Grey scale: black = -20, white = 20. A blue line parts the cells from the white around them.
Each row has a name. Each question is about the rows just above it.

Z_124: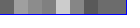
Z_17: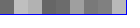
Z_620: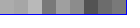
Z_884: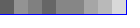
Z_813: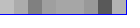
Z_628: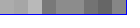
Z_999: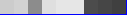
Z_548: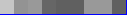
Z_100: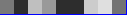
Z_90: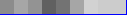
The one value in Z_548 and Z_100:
[4]
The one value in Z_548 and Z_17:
[-4]
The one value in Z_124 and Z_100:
[12]
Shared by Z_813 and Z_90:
[6]
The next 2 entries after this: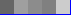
[ 1 -6]
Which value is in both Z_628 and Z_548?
[-4]

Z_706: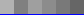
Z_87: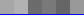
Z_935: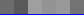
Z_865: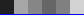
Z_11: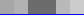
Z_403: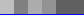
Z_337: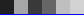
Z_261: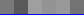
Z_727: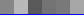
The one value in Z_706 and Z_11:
[8]
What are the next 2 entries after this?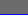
[ 9 12]
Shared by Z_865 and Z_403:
[0]

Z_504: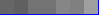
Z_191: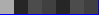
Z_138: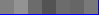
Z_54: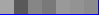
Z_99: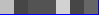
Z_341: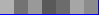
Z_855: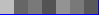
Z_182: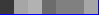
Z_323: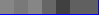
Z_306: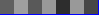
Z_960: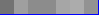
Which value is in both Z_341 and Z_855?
[-6]
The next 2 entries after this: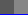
[-1  4]
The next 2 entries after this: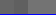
[1 0]

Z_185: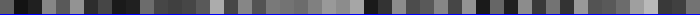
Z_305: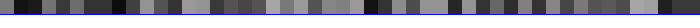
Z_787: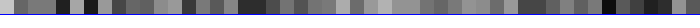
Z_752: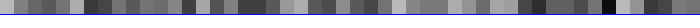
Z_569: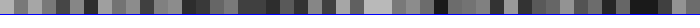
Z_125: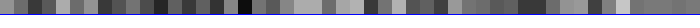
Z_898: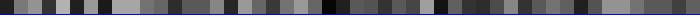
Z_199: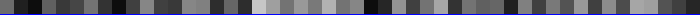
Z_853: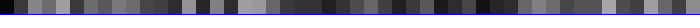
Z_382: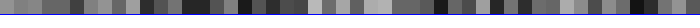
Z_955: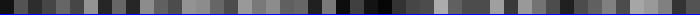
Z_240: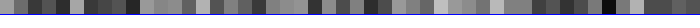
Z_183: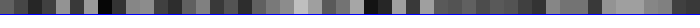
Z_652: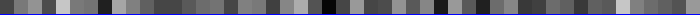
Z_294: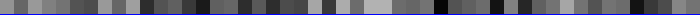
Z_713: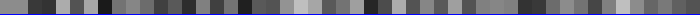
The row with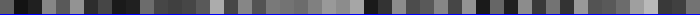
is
Z_185
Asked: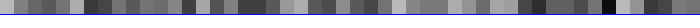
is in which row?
Z_752
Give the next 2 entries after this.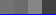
[ 6 -7]
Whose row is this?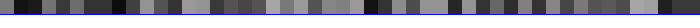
Z_305
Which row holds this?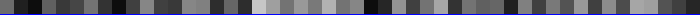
Z_199
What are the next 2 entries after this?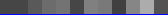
[-19  -9]

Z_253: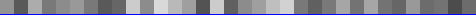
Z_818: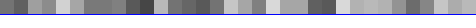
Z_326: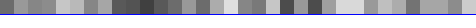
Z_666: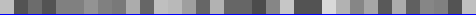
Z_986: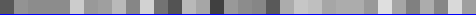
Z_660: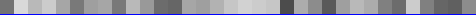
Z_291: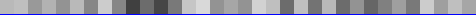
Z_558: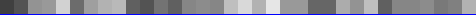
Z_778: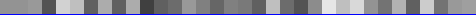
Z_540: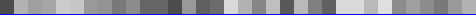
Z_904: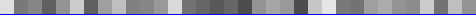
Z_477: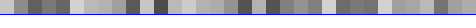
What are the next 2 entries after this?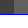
[-3  4]
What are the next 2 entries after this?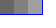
[-1 12]
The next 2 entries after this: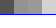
[-3  5]
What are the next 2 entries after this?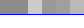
[ 1 13]

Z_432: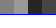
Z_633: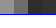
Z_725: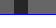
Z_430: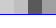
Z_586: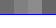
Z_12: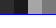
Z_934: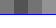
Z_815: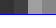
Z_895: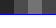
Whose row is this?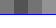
Z_934
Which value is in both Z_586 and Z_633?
[-3]
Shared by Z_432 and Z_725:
[-14]
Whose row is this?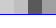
Z_430
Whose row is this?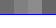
Z_586

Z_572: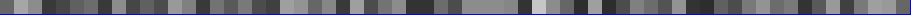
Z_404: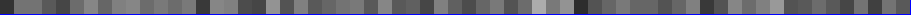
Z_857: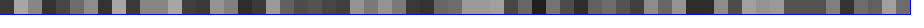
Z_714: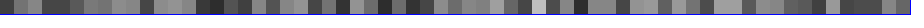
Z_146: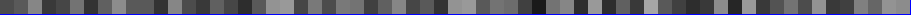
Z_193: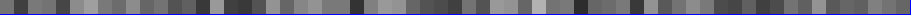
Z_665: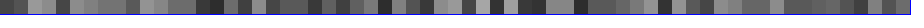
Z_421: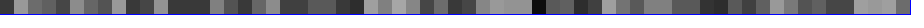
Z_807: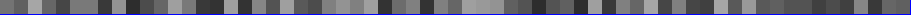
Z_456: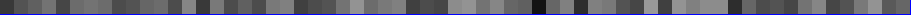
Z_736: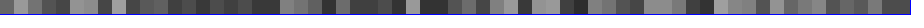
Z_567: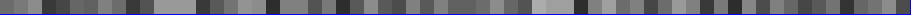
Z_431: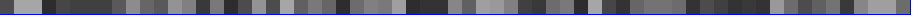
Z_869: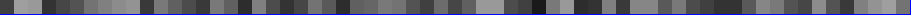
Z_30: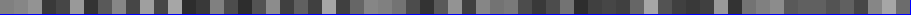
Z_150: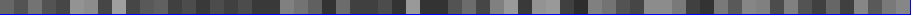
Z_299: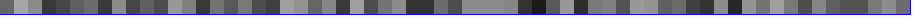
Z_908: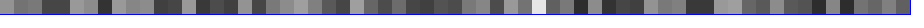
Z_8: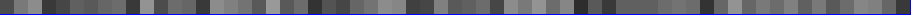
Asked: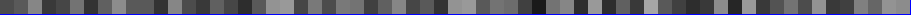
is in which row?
Z_146
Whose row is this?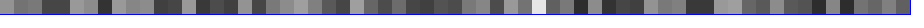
Z_908

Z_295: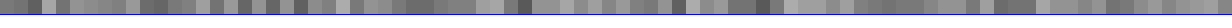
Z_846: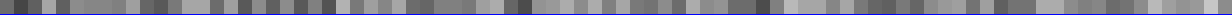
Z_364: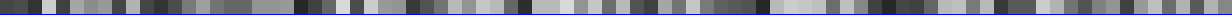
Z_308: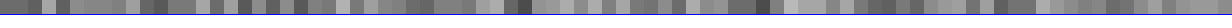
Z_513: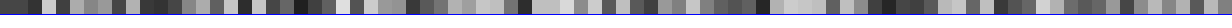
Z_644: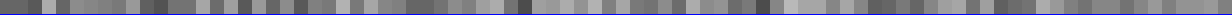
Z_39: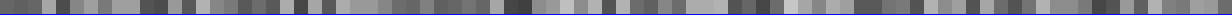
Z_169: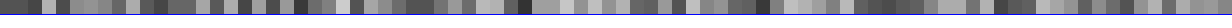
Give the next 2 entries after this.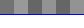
[-5  2]
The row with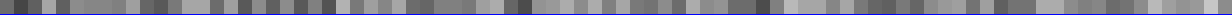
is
Z_846

